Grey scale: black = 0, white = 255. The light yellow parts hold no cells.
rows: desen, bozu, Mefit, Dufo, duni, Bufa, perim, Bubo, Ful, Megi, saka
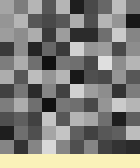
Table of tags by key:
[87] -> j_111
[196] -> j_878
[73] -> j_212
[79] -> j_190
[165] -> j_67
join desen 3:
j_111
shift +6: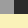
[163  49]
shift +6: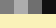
[131 179 117  23]
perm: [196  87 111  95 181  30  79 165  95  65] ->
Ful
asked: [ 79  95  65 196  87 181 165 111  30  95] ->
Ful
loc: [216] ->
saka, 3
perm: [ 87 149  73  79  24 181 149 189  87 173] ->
Bufa

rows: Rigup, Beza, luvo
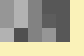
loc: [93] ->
Beza, 3
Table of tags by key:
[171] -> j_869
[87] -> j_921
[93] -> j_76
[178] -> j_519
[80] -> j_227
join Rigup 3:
j_921
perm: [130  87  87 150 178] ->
Rigup

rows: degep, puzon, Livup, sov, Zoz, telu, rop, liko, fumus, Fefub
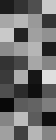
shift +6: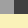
[166  70]
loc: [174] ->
telu, 1
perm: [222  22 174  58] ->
telu
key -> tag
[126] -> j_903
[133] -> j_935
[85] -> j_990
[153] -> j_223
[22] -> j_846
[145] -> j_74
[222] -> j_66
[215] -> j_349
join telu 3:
j_66
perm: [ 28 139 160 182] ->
sov
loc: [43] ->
rop, 1
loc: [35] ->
Livup, 1

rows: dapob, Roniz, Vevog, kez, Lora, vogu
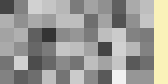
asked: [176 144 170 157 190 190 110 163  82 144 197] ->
Roniz
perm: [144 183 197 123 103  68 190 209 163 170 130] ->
kez

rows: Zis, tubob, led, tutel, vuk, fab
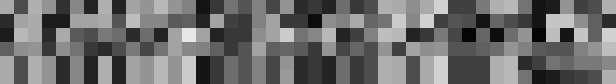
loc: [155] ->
fab, 20
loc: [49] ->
Zis, 4
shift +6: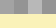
[169 154 190 154]

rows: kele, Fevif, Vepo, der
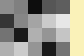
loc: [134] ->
Fevif, 1
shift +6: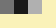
[121  31 182]
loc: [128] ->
kele, 1
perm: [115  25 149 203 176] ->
der
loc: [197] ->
Vepo, 4
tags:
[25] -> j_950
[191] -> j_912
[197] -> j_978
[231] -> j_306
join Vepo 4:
j_978

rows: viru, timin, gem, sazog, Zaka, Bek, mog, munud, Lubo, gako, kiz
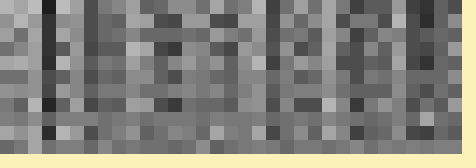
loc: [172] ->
Zaka, 1
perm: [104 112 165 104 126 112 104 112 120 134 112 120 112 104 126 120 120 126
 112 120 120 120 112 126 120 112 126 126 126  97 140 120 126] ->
Lubo
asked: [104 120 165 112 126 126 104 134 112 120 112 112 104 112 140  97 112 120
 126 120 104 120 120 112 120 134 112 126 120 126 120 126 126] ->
kiz
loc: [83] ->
sazog, 19

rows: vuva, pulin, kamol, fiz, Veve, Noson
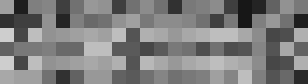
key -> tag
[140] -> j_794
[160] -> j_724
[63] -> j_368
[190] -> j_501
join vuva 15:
j_794
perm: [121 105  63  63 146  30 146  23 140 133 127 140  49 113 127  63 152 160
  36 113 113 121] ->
pulin
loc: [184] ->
Veve, 10

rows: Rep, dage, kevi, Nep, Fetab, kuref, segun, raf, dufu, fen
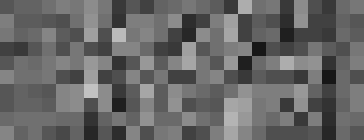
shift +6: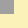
[166]
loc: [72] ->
fen, 4
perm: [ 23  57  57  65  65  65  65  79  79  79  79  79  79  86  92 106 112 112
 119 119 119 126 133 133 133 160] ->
kuref

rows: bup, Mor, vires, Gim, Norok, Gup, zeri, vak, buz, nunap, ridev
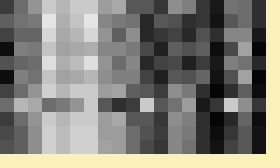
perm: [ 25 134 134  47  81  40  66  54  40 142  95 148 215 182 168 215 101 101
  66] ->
vires
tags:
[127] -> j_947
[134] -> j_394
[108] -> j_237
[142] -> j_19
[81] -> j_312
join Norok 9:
j_394
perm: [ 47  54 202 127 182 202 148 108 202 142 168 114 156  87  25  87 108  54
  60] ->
bup

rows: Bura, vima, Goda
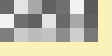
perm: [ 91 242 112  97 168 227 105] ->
Bura
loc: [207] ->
Goda, 5
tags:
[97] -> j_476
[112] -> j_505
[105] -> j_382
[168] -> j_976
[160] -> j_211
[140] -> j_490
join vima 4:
j_382
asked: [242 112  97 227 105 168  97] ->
vima
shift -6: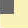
[99]
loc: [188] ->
Goda, 2

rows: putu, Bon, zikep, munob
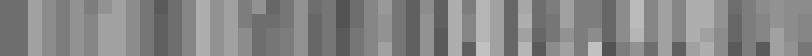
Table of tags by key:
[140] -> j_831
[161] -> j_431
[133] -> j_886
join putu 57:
j_831
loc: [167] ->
putu, 37
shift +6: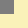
[131]
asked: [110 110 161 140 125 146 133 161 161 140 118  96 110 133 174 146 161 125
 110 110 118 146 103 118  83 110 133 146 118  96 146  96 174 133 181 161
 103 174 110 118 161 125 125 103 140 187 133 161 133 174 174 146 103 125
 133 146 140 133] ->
Bon
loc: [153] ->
putu, 27
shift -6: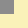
[134]

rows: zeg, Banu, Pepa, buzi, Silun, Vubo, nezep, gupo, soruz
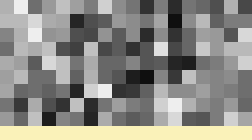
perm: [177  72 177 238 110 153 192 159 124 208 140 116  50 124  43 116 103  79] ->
zeg
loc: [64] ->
buzi, 5
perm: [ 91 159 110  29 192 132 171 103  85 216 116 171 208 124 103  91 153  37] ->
Silun
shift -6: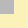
[179]

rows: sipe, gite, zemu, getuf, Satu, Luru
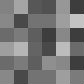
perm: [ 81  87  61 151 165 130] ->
sipe
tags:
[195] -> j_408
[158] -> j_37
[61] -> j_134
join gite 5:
j_408

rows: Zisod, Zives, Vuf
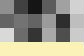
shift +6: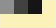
[149  71  27]
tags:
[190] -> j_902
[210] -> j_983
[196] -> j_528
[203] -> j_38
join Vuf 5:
j_38
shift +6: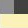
[149  71]
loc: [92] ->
Zisod, 3
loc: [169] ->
Vuf, 3

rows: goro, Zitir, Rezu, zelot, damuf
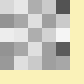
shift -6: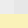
[231 225]
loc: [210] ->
Rezu, 3
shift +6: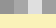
[153 173 229 165]
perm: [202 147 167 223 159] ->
Zitir
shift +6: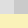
[229 208]
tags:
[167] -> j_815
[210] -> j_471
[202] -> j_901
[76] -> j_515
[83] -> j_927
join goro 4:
j_927

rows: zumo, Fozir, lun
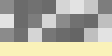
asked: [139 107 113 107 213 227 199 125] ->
zumo
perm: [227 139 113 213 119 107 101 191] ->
lun
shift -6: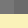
[113 101]
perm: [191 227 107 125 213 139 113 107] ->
Fozir
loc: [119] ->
lun, 3
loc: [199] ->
zumo, 6

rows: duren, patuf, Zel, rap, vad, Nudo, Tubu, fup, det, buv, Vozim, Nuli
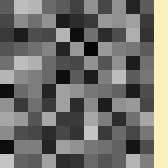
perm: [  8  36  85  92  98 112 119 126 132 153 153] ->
rap
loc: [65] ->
duren, 5
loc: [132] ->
rap, 3
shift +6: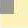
[159]
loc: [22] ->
Vozim, 9

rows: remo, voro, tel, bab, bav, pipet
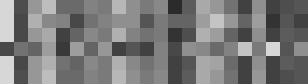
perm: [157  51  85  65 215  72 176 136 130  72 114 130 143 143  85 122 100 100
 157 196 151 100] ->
voro
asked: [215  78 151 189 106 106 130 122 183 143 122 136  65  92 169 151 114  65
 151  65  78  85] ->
pipet
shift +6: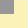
[157]
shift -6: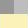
[145 183]
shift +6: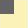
[106]
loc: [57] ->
bab, 4

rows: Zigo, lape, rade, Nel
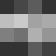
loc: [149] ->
rade, 3
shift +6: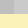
[196 208]
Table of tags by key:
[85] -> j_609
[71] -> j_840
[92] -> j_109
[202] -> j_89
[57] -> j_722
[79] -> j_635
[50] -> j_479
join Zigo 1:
j_840
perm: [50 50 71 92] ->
Zigo
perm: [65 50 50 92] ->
Nel

